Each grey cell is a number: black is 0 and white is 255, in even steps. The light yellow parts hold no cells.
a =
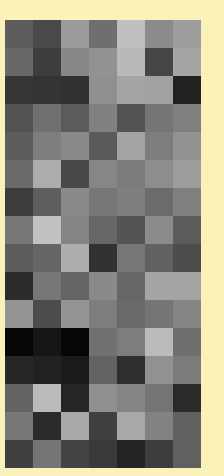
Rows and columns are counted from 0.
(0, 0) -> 93
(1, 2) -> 135
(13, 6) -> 42
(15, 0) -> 64
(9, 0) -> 43
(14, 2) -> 169
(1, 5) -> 69
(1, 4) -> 185
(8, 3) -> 50
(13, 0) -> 99
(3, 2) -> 91
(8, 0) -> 93
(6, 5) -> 108
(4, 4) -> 163
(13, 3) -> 144
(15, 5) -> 61
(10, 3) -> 125
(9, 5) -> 164
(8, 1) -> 101
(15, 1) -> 117
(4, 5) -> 125
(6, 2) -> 138
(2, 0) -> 55
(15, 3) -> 58
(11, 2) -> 7
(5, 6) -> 157
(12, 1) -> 34
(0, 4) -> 191
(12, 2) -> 26
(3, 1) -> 112
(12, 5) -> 145
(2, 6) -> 33

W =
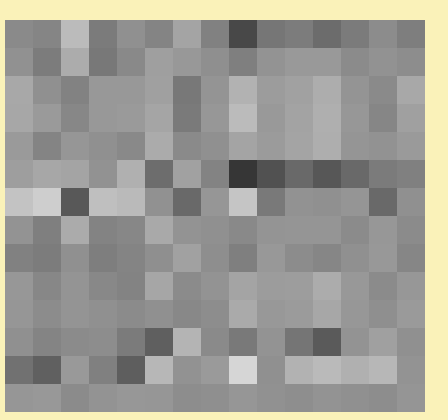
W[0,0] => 138
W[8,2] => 144
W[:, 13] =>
[140, 146, 138, 134, 146, 123, 105, 151, 152, 139, 143, 160, 183, 141]
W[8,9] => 152
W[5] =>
[158, 167, 164, 146, 176, 109, 161, 131, 54, 81, 105, 87, 105, 123, 128]
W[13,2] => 139
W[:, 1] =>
[133, 124, 144, 154, 132, 167, 206, 127, 124, 135, 140, 132, 96, 152]
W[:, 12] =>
[123, 139, 148, 151, 149, 105, 149, 139, 144, 152, 151, 147, 176, 144]
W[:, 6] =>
[164, 152, 120, 122, 138, 161, 105, 147, 161, 139, 136, 180, 146, 141]
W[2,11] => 173
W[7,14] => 139
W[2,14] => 168
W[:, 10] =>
[124, 153, 161, 163, 164, 105, 146, 149, 140, 157, 155, 117, 178, 142]
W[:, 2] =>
[187, 172, 130, 135, 150, 164, 88, 171, 144, 148, 148, 139, 153, 139]
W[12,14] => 147
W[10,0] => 150
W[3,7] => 151
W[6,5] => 145
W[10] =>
[150, 140, 148, 144, 139, 144, 136, 141, 170, 152, 155, 167, 151, 143, 154]
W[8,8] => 127
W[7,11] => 149
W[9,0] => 151
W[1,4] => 137
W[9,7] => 147
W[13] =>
[150, 152, 139, 147, 151, 150, 141, 143, 150, 145, 142, 147, 144, 141, 149]
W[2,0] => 168
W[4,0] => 154
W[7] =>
[147, 127, 171, 131, 135, 169, 147, 144, 137, 148, 149, 149, 139, 151, 139]

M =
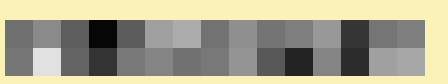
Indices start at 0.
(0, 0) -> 111
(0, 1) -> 138
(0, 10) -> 126
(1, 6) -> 113
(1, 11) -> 132
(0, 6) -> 172
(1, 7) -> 120
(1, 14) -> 167
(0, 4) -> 92
